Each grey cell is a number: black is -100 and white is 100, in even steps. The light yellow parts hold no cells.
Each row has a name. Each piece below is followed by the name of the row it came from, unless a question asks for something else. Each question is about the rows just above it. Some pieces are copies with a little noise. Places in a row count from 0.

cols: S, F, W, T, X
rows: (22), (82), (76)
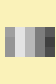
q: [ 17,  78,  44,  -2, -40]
(76)
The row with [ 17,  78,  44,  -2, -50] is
(82)
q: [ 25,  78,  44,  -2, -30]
(22)

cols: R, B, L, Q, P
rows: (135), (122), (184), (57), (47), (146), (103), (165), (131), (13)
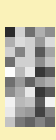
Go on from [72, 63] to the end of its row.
[20, 72]
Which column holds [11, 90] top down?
R
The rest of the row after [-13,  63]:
[63, 11, 53]

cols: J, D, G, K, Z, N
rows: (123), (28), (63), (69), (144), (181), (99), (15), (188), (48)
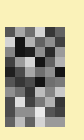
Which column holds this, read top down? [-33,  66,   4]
J
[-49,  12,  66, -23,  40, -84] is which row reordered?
(28)
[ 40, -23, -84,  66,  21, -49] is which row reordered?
(69)

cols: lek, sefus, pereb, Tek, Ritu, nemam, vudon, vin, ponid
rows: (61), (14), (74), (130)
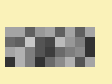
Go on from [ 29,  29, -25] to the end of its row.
[ 19,  29, -25,  29, -25,  29]
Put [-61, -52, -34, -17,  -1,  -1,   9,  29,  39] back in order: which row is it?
(74)
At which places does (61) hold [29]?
0 1 4 6 8
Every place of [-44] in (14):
4

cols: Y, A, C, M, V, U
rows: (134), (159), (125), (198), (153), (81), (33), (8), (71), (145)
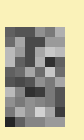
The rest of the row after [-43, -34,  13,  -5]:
[30]
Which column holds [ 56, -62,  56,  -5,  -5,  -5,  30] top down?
V
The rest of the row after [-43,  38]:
[-62, -25]

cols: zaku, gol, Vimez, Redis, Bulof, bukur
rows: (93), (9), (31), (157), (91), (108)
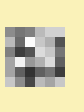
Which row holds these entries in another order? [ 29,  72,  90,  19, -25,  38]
(157)
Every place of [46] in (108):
3
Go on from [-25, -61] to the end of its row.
[-25,  -8, -52]
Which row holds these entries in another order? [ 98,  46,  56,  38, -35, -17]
(9)

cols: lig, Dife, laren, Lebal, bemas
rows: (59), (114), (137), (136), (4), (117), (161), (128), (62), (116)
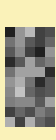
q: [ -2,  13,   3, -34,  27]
(128)
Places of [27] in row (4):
1 2 3
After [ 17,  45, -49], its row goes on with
[-39]

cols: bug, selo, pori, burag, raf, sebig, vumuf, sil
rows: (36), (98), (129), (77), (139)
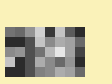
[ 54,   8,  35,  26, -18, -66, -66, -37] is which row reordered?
(98)
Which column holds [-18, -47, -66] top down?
sil

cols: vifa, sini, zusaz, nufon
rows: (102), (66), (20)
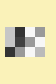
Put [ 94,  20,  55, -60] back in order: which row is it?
(102)
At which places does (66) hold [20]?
2
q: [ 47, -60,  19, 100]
(66)
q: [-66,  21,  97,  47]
(20)
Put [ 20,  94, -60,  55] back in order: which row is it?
(102)
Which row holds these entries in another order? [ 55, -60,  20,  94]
(102)

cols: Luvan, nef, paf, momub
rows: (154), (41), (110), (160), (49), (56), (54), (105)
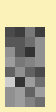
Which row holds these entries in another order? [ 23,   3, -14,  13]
(105)
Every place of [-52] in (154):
1 3
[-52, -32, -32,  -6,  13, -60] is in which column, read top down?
nef

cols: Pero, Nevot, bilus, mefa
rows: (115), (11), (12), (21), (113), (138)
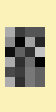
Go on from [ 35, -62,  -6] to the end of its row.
[-24]
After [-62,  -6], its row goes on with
[-24]
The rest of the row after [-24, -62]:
[53]

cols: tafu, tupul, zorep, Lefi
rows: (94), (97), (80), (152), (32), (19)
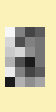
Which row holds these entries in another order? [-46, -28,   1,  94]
(94)
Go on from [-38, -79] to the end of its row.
[-9]

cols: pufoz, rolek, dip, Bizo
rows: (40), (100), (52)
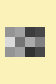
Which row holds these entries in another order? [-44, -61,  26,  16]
(52)
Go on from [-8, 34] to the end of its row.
[0]

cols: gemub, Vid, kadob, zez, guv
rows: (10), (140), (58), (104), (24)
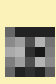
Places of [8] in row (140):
0
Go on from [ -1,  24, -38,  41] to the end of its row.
[8]
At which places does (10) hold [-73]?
1 2 3 4
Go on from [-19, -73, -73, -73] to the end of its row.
[-73]
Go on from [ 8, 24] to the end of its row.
[-38,  41, -10]
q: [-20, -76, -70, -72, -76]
(10)
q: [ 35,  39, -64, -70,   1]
(58)

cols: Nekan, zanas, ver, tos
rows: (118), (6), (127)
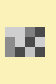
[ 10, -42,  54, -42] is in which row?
(127)
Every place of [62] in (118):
0 1
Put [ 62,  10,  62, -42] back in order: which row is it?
(6)
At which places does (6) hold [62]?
1 3
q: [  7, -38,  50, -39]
(127)
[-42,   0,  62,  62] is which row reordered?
(118)
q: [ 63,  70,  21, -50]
(118)

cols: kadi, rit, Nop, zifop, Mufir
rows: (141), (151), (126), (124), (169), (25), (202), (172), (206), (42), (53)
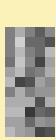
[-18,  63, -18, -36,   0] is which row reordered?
(151)
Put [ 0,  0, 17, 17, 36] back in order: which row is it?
(202)
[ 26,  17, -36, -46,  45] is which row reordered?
(53)
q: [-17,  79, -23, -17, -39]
(151)
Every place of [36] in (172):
0 1 2 4
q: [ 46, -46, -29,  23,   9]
(25)
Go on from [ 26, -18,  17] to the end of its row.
[8]

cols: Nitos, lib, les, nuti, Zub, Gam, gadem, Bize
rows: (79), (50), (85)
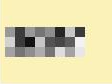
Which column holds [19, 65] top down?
Nitos
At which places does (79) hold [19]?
0 2
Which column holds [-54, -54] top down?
lib
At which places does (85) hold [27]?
0 6

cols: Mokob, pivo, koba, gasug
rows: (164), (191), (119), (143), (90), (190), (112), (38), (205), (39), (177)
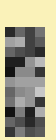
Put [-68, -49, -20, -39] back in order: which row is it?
(119)
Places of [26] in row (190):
1 2 3
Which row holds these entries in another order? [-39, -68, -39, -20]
(39)
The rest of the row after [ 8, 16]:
[56]
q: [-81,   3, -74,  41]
(205)

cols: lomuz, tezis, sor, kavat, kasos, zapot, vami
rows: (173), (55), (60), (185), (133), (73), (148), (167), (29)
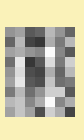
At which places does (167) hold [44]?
0
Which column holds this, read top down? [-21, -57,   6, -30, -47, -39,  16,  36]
kavat

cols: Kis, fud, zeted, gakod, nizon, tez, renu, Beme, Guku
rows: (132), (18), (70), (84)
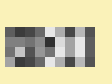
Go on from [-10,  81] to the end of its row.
[ 28,  81, -26]
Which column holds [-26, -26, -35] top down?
Guku

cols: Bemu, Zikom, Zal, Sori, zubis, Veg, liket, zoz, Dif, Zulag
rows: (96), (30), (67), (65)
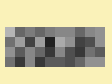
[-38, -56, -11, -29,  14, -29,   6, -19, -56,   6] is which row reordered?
(67)
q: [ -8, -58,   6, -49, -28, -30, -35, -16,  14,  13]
(65)
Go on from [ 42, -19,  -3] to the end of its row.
[-19,  -3,   6,   6, -19,   6,  14]
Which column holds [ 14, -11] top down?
Bemu

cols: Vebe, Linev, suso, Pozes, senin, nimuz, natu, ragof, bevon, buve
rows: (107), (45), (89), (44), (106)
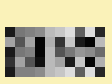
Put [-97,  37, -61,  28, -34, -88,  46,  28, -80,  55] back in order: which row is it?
(44)
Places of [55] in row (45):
6
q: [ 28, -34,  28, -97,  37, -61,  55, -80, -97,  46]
(45)
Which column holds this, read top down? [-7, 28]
Linev
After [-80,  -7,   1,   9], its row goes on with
[ 46,  55,  73, -26,  73, -70]

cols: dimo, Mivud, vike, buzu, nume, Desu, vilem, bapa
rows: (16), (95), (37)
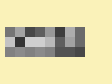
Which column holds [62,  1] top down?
vike
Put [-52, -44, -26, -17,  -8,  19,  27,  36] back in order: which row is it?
(16)
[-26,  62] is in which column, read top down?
buzu
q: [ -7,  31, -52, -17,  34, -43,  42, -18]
(16)

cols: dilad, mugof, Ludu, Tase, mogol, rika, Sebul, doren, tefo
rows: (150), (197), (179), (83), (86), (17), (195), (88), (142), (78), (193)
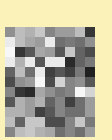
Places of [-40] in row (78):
4 5
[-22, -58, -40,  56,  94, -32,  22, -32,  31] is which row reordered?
(179)
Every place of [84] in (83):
0 2 4 5
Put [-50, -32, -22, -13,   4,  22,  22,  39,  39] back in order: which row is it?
(88)

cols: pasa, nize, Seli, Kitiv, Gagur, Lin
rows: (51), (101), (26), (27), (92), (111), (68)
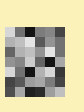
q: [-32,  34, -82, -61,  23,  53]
(68)
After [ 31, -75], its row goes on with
[-66,  23,  50]
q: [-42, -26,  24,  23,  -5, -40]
(111)
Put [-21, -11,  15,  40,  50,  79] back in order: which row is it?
(26)

